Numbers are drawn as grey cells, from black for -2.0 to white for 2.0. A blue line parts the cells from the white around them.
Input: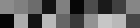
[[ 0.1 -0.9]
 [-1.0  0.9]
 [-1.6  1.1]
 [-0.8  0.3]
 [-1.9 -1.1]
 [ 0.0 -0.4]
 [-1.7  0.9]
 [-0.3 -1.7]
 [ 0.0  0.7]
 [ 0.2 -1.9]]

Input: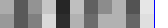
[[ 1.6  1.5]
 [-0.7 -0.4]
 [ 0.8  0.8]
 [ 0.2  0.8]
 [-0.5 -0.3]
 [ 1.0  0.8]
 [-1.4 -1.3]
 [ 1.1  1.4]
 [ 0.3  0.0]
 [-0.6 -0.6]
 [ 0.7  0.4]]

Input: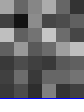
[[-1.2 -0.5 -0.9  1.0 -0.5 -0.2 -1.0]
 [-0.4 -0.8 -0.3  0.5 -0.6 -0.4 -1.2]
 [ 0.7 -0.9  1.1 -0.3 -1.1 -0.4  0.0]
 [ 0.1  0.2 -0.2 -0.6 -1.0 -1.1 -1.3]
 [-0.4 -1.7 -0.5  0.4 -0.8 -0.3 -0.8]
 [ 0.6 -1.0  1.0 -0.5 -1.1 -1.0 -1.1]]

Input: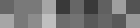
[[-0.7  0.4]
 [ 0.5 -0.6]
 [-0.5 -0.4]
 [-1.1 -0.6]
 [-0.4 -0.2]
 [-1.1 -0.3]
 [ 0.6  1.0]
 [-0.1  0.2]
 [-0.1 -0.1]
 [-0.4  0.6]]

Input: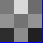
[[-0.3  0.3 -1.5]
 [ 1.4 -0.2  0.2]
 [-0.1  0.3 -1.3]]

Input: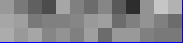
[[ 0.8 -0.3 -0.1]
 [ 1.1  0.0 -0.1]
 [ 0.3  0.3  0.0]
 [-1.3  0.0  0.4]
 [-0.6 -0.3  0.4]
 [ 0.1  0.5 -0.3]
 [-0.3  0.4  0.5]
 [ 0.0  0.1  0.0]
 [ 0.6  0.0  0.3]
 [-0.8  0.0  0.1]
 [-0.5 -0.1  0.6]
 [-0.1  0.5  0.4]
 [ 0.4  0.6  0.7]]
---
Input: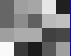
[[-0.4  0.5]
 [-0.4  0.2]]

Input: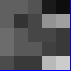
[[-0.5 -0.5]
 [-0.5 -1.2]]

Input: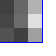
[[-1.0 -0.4]
 [-0.9 -0.3]]

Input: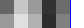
[[-0.4  1.1]
 [ 0.4  1.5]]

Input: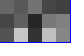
[[-0.4 -0.6]
 [-0.9 -0.5]]

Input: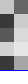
[[ 1.1 -0.4]
 [-1.1  1.2]]

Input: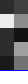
[[-1.3 -1.0]
 [ 1.7  0.2]]
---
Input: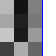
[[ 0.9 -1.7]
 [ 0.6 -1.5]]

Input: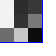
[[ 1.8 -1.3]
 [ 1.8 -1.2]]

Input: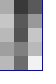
[[ 0.7 -1.1]
 [ 1.1 -0.6]]

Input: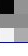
[[-1.9  0.3]
 [ 0.2  0.2]]

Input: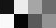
[[-1.7  1.7]
 [ 1.9 -1.9]]

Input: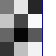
[[-0.1  1.6]
 [ 1.1 -0.9]]

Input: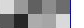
[[ 1.4  0.4]
 [-0.6 -1.4]]
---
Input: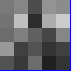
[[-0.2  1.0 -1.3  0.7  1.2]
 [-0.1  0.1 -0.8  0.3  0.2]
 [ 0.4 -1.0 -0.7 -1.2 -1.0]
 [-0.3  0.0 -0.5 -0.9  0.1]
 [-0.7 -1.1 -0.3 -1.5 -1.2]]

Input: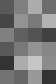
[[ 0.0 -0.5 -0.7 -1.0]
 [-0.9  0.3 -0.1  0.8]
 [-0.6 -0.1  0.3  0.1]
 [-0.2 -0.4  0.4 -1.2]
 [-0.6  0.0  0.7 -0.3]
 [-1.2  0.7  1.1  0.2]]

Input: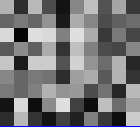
[[-1.7  1.4 -1.8  0.2  1.5 -1.0 -1.8  1.0 -0.3  0.5]
 [-1.3  0.9 -1.2 -1.7 -1.0 -1.5  0.0 -1.1 -1.8  1.2]
 [-0.6  0.2 -0.5  0.7 -1.2  1.0  0.0 -0.8 -0.9  0.1]
 [-0.4 -0.1 -0.4  0.3 -1.6  0.7  0.1 -0.8 -0.5 -0.3]
 [ 0.1 -0.4 -0.1 -0.2 -1.3  0.5  0.7 -0.6  0.8 -1.2]
 [-0.1 -0.4  0.0  0.8  0.3  0.4 -0.8 -0.2 -1.4  0.9]
 [ 0.8 -1.3  0.9 -0.8 -1.7  0.1  1.0 -0.7  0.6 -1.1]
 [ 1.1 -1.6  1.2  1.2 -0.7  1.3  0.3 -0.3  0.8 -1.4]
 [ 1.4 -1.9  1.5  1.4  0.0  1.5  0.7 -1.1 -0.1 -0.9]]

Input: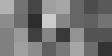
[[ 0.2 -0.3 -1.3  1.2  0.1 -0.4 -0.5 -0.2]
 [ 0.0  0.4 -1.0  0.1 -1.1  0.3 -0.7 -0.7]
 [ 0.8 -0.2 -0.9  0.5  0.6 -0.4 -0.8 -0.6]
 [ 0.0  0.5  0.2 -0.5 -0.1  0.6 -0.3 -1.2]]

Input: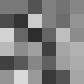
[[ 1.3 -0.4 -1.3 -0.4  1.0  0.2]
 [-0.1 -0.1 -0.7  0.0 -0.2  0.1]
 [-1.0 -0.6  0.1 -0.5  0.5  0.7]
 [ 0.3  1.4  0.4 -1.1 -0.7  0.6]
 [ 0.9  0.2  0.5 -1.0  0.6  0.8]
 [-0.8 -1.2  1.2  0.0 -0.3  0.3]]

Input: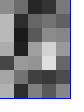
[[ 0.2 -0.3 -1.4 -1.2 -0.1]
 [ 0.6 -0.2 -1.0 -1.1 -0.8]
 [ 0.9 -1.6 -0.6  0.2  0.1]
 [ 0.9 -1.3 -0.4 -0.2 -0.5]
 [ 0.8 -1.3  0.0 -0.6  0.1]
 [-0.9  0.4  0.3  1.5 -0.4]
 [ 0.7 -1.5  0.5  1.3  0.4]]

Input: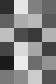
[[ 1.0 -0.8 -1.1  0.8]
 [-1.6  1.7 -0.3  0.3]
 [-1.3  1.6  0.0 -0.4]
 [-0.9  1.4  0.6 -1.0]
 [-0.5  0.7  0.9 -0.6]
 [-0.1  0.2  1.2 -0.7]]

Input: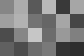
[[ 0.1  0.7 -0.6  0.9 -1.1  0.6]
 [-0.5 -0.8 -0.3 -0.1 -1.2 -1.3]
 [ 0.5  0.8 -0.2 -0.4  0.6 -0.9]
 [-0.8  0.1  1.1 -0.3  0.4  0.0]]
